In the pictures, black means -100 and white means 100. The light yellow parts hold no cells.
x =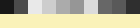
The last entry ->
-63
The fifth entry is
34
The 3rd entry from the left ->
83

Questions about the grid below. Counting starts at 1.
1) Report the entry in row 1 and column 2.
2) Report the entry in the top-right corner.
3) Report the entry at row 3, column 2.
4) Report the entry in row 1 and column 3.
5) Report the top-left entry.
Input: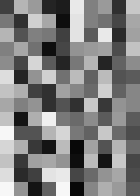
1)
42
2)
57
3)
-35
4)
21
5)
-50

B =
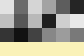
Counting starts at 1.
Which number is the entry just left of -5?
22
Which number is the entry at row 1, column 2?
-16
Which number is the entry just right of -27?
-71
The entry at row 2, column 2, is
-32
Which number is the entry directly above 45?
67

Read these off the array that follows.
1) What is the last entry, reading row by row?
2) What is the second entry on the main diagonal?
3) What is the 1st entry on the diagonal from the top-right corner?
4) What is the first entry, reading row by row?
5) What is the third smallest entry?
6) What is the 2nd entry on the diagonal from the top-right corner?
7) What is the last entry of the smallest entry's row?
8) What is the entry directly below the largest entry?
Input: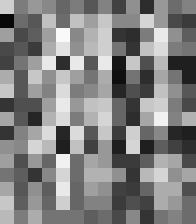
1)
-15
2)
-15
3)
2
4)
62
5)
-82
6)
-43
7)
-54
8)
77

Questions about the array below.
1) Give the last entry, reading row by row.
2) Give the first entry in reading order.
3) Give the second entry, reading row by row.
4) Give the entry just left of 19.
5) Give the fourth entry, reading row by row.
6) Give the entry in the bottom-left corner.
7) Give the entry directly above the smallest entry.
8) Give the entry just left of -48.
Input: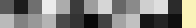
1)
-88
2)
-30
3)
-78
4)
2
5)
84
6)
46
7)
24
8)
-94

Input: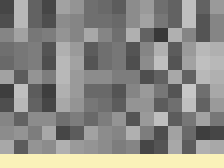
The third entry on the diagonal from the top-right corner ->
4
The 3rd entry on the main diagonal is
-7
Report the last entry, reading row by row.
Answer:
32
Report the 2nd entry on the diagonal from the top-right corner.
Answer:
-34
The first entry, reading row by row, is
-45
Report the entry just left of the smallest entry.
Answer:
-23
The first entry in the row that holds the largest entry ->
-51
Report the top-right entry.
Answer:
21
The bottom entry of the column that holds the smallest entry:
-34
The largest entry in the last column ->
44
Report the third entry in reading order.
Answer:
-23
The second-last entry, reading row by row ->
38
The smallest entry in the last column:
-45
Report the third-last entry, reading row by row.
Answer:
-28
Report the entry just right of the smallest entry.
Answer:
38
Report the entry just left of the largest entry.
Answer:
-34
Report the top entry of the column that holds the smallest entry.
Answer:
-13
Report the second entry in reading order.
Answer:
44
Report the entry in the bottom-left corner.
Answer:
32
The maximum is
56
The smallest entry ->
-56
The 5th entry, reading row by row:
27
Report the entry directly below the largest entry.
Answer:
50
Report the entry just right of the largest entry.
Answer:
-13
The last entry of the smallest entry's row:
4
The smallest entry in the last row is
-45
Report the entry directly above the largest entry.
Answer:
-23

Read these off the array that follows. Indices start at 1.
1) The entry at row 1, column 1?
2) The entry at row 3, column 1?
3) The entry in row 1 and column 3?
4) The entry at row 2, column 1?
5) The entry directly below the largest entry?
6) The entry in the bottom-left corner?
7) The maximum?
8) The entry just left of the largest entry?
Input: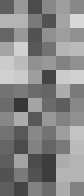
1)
-26
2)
-21
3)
-41
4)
41
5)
13
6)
-26
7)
70
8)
29
